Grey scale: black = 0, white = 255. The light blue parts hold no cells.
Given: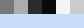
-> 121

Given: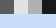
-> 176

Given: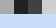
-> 171

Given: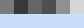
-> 101

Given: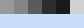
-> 91

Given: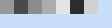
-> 140

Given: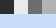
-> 178

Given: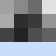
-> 58

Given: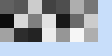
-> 35
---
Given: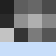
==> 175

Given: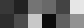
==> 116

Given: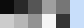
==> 85

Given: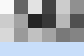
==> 36

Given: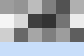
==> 63

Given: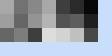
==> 148

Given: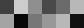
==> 143

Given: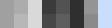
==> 217

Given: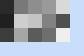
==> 196

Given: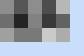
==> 130
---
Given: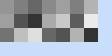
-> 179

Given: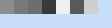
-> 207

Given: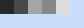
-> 220

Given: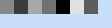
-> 93

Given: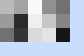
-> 113

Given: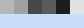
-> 226

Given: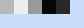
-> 40

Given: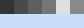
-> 137
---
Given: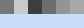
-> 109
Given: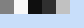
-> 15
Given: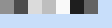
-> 249
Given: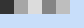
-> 220
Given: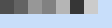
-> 181
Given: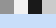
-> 241
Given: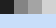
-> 132
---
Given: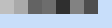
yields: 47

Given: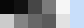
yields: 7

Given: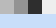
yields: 46

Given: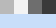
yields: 58

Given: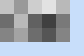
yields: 64

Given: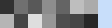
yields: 39

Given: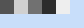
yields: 44

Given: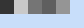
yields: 52
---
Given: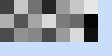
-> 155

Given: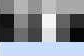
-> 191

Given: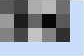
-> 172

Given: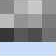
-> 179

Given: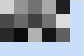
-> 114

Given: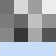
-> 215
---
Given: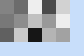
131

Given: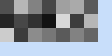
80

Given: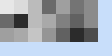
231

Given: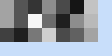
163

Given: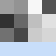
159

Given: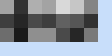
163

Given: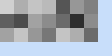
208

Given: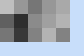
191

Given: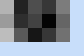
179
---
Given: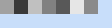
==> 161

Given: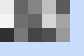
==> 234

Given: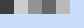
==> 61

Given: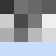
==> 51

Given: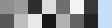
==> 143

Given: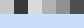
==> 198

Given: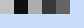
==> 194

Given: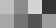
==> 191

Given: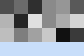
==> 78

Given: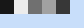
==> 23
